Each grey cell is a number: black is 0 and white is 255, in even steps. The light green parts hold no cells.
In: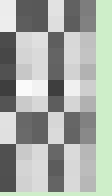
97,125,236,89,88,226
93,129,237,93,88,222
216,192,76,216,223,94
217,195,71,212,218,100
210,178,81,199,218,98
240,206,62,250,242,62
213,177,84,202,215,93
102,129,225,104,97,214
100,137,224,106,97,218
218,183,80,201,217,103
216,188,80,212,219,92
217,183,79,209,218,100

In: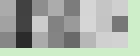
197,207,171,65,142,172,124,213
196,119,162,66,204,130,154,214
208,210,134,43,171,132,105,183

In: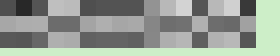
208,57,79,40,84,191,187,79,83,83,83,147,184,211,85,184
105,161,167,173,174,108,108,164,175,166,169,134,110,113,176,109
184,86,88,86,103,175,171,97,100,100,96,135,174,182,95,177

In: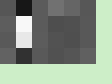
101,87,86,23,91,113
80,88,93,248,91,78
79,88,89,232,92,82
85,96,98,49,89,81

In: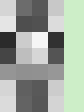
88,200,213,108
81,220,229,78
245,49,43,204
214,84,69,190
145,151,149,144
89,204,213,96
87,212,219,99

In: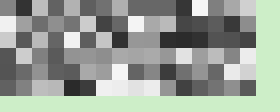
168,208,132,51,189,98,178,95,113,175,103,103,103,54,246,127
57,141,241,160,110,143,116,204,67,103,244,169,186,70,77,92
81,68,203,88,185,101,242,94,197,49,151,150,46,43,49,83
133,236,85,205,128,90,147,149,142,169,165,170,151,226,158,188
234,210,84,106,146,95,91,169,157,245,100,134,60,112,148,103
143,89,97,129,189,184,42,60,240,237,226,236,148,65,95,115

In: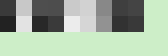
63,68,58,200,78,77,202,210,136
50,57,34,227,40,58,236,214,146
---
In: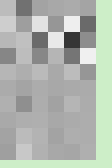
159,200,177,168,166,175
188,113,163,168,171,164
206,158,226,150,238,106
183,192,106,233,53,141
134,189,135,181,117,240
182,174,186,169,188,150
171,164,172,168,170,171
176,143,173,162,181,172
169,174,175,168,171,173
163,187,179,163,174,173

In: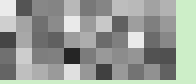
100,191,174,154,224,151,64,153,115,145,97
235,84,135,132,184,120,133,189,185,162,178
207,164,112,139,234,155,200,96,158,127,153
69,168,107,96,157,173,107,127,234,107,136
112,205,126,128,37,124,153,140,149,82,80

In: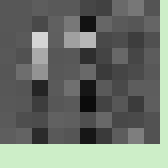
94,99,43,89,85,22,58,93,126,82
87,87,93,89,89,70,65,106,119,84
87,87,73,96,120,18,102,90,86,101
86,90,213,95,160,183,73,77,61,80
88,81,170,87,88,46,68,104,70,92
86,110,147,88,90,105,58,69,75,88
87,85,36,90,112,22,90,73,93,93
88,87,61,87,90,11,67,87,59,94
90,78,76,97,95,79,104,72,74,82

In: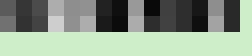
113,50,67,206,144,173,26,11,172,45,65,46,15,163,41
91,54,75,173,142,145,34,15,153,9,64,46,23,142,41

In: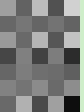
105,177,74,160,14
159,98,188,81,209
103,118,101,115,99
154,105,181,86,194
70,128,66,125,44
102,125,111,108,95
130,116,139,106,141

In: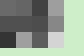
52,159,93,212
106,101,66,158
80,80,77,135

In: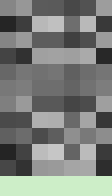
71,50,151,154,165,167,45
134,151,91,90,72,82,157
37,61,184,192,110,185,57
133,154,93,93,64,79,156
68,49,160,162,159,170,40
103,118,113,117,96,109,117
120,125,110,110,100,114,125
127,154,88,88,69,76,159
74,76,176,174,105,165,55
96,108,76,94,143,121,141
36,66,188,198,100,187,58

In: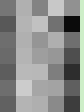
97,180,175,138,61
118,176,131,200,145
88,180,193,113,11
110,176,149,175,111
106,180,158,151,78
93,185,184,126,45
110,204,166,163,95

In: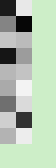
179,237
26,232
132,6
197,187
21,156
183,195
170,243
111,218
207,50
